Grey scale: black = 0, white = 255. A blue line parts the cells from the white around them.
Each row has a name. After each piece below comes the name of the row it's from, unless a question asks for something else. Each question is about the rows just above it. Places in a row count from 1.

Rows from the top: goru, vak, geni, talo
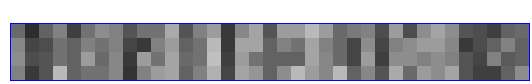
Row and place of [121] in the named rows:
goru, 25
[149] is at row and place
talo, 18
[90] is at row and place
geni, 36
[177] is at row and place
talo, 15
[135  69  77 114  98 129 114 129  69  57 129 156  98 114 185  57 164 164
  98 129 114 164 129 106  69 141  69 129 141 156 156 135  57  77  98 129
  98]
vak

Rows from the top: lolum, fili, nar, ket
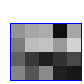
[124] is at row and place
fili, 1
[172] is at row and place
lolum, 3
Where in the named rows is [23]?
ket, 5
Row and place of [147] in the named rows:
lolum, 1

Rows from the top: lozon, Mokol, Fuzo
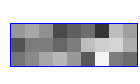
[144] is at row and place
lozon, 3
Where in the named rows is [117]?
Fuzo, 1
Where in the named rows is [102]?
Mokol, 4
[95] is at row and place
lozon, 5
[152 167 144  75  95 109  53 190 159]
lozon
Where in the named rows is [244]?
Fuzo, 7

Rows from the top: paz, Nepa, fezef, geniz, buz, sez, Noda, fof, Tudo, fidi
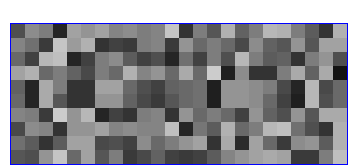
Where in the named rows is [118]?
fof, 14
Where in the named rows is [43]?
Tudo, 17
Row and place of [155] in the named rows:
Nepa, 5
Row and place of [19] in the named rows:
geniz, 24
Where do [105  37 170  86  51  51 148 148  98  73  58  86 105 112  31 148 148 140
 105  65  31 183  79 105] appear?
sez

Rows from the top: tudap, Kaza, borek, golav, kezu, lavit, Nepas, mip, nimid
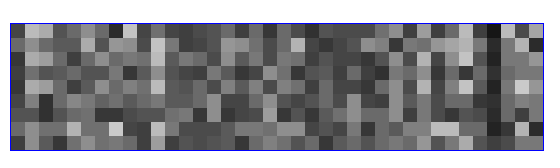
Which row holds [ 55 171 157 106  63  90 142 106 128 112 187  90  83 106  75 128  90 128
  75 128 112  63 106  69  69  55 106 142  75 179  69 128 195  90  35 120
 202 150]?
kezu
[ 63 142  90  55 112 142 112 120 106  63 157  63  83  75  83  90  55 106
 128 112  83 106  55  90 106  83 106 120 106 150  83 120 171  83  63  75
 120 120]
nimid
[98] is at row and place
lavit, 7
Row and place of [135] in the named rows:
lavit, 5

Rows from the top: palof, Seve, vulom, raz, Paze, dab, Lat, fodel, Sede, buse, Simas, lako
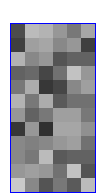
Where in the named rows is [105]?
raz, 2
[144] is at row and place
fodel, 6
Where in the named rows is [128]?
Sede, 2

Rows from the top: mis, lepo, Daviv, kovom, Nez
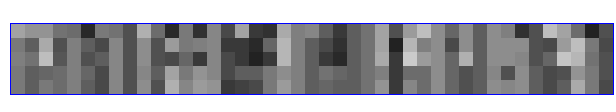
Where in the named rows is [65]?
Nez, 17
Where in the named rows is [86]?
Daviv, 4

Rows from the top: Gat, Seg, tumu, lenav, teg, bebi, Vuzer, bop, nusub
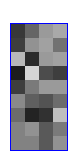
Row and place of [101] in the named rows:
Gat, 2
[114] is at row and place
Seg, 4
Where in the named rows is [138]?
bebi, 1
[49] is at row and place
Vuzer, 3
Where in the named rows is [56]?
Gat, 1
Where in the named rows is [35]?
Vuzer, 2

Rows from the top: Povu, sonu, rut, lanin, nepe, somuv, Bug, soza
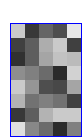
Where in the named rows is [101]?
Povu, 3
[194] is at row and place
rut, 4
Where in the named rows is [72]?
nepe, 4
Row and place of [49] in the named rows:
rut, 1
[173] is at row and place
sonu, 3
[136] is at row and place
soza, 2
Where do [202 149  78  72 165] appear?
nepe

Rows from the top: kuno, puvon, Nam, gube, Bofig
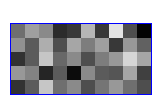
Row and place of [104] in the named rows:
Nam, 4
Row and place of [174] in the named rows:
puvon, 3
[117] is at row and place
Bofig, 7
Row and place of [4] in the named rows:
kuno, 10
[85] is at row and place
gube, 8
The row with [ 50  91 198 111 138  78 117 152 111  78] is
Bofig
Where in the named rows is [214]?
Nam, 9

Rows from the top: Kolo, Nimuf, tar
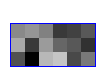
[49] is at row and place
Nimuf, 6
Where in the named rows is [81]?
tar, 1

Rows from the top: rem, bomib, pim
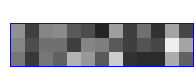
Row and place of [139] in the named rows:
rem, 4
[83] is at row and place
bomib, 10
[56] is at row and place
pim, 2

